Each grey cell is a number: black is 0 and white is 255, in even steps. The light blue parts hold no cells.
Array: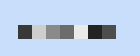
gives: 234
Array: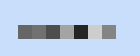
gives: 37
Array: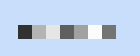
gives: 161
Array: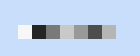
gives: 153
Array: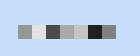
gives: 197
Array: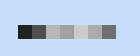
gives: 203
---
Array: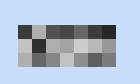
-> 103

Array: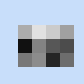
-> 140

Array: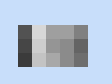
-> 195

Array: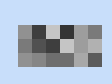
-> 134

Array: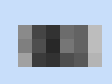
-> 59

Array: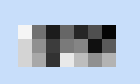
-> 168

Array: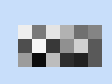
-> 12
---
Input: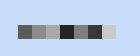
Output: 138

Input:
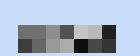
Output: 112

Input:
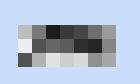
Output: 121

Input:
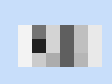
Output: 115

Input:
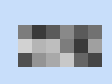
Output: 58

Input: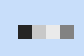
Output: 200

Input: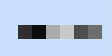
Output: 14

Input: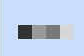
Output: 153

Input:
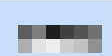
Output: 125

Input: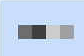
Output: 63
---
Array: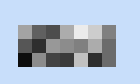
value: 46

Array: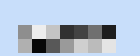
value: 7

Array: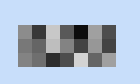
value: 101

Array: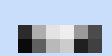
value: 95

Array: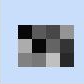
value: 8

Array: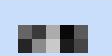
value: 139

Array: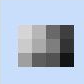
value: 170

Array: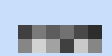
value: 210

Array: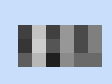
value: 205
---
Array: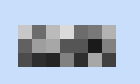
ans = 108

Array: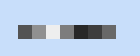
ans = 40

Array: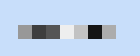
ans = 194

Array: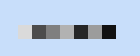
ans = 38

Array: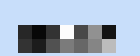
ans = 72

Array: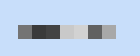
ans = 210

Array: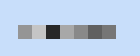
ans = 137

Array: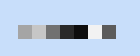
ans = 13

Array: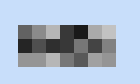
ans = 25

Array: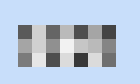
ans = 78
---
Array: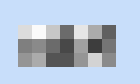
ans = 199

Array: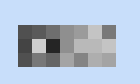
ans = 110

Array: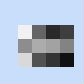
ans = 41

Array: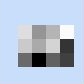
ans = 180

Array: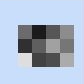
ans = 86

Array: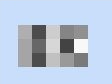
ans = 205

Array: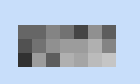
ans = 132
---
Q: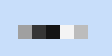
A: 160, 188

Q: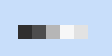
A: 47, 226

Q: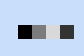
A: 0, 51

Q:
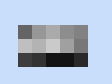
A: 100, 41

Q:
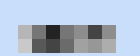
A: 182, 173

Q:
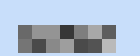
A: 105, 186

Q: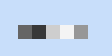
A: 101, 151

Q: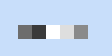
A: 109, 138
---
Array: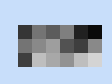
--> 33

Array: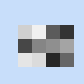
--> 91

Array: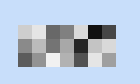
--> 17

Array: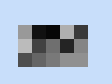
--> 175

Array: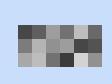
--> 189

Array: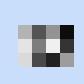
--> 147
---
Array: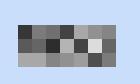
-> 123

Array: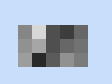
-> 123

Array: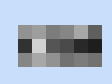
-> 114

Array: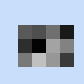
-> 58

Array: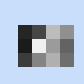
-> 110

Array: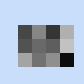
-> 13

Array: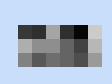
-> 154

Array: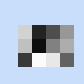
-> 98

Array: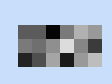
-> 189
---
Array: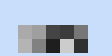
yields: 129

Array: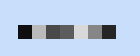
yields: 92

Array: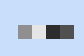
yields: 143

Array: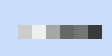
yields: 166

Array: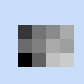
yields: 0

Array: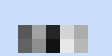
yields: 142
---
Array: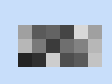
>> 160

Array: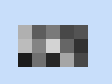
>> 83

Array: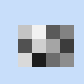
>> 130

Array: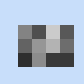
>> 88

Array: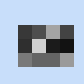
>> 67

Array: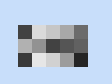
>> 107

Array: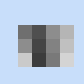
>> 181

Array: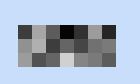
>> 37
